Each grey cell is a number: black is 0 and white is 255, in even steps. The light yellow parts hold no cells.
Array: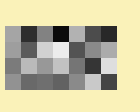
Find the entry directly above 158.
165
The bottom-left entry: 146
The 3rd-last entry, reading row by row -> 138
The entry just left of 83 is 236
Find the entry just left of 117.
194
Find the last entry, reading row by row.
68
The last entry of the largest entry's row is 171
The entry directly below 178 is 83

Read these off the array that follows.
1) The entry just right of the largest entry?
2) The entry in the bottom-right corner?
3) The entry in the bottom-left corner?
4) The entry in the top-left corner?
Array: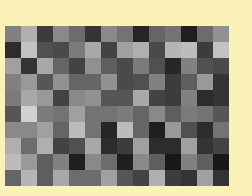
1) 123
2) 52
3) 101
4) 129

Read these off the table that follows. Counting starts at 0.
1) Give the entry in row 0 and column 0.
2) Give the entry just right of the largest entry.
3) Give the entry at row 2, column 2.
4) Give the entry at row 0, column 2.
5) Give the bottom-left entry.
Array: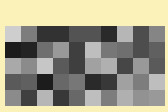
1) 206
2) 125
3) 198
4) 50
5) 139

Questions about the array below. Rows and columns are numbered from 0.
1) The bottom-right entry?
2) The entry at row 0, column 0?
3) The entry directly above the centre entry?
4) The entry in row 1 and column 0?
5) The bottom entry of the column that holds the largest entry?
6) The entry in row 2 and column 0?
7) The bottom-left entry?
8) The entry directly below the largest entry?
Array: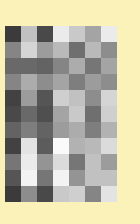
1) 227
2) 59
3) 207
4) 133
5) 201
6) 105
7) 59
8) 219

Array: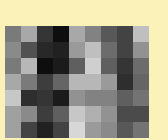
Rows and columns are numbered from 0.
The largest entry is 215
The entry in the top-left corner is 122
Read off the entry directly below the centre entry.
146
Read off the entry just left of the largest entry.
67
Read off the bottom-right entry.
115
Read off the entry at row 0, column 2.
53
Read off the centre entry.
183
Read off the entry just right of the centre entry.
183
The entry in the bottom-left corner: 160
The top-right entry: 191
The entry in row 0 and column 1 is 168
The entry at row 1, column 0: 138
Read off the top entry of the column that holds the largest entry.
168
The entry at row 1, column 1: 81

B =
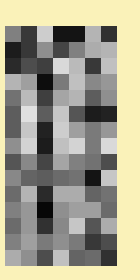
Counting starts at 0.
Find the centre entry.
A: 192
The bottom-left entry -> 172
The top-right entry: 49
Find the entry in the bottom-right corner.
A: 49
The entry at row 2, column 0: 42
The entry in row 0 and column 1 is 56
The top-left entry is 128
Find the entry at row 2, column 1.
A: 77
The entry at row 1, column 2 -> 143
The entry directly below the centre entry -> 165
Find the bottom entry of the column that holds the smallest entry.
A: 77
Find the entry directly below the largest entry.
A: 198
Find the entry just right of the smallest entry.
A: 143
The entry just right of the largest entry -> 93
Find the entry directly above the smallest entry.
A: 42
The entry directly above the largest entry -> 186
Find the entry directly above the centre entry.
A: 205
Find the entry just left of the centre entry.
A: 28
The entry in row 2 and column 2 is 63
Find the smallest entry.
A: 7
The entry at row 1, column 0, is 28
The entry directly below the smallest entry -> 49
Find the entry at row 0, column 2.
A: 205

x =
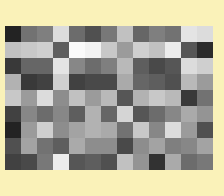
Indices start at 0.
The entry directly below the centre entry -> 102
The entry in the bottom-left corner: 65
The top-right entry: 220
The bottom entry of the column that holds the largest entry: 86
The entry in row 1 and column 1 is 200
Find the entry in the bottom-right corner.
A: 120
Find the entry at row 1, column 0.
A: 193
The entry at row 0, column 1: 114
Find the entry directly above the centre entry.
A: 73
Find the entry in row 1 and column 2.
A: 207
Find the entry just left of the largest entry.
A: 94
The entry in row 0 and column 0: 35
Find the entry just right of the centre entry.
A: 86
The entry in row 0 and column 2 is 127
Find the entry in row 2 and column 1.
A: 102
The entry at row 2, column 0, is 57
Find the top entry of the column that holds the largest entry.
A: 108

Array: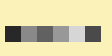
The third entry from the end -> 152
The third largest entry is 137
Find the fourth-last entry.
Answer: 97

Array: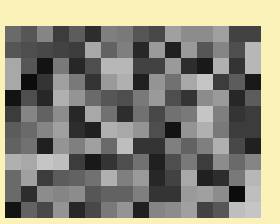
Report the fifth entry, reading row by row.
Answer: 92
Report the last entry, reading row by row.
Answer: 197
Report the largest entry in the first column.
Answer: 176
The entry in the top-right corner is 66
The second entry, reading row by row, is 86
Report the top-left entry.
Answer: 106
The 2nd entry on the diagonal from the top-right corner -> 78
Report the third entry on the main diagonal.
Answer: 19
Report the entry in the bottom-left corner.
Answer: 19
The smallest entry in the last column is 25
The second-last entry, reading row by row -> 190
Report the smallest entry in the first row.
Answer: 45
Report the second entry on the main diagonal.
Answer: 78
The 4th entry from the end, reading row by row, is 66
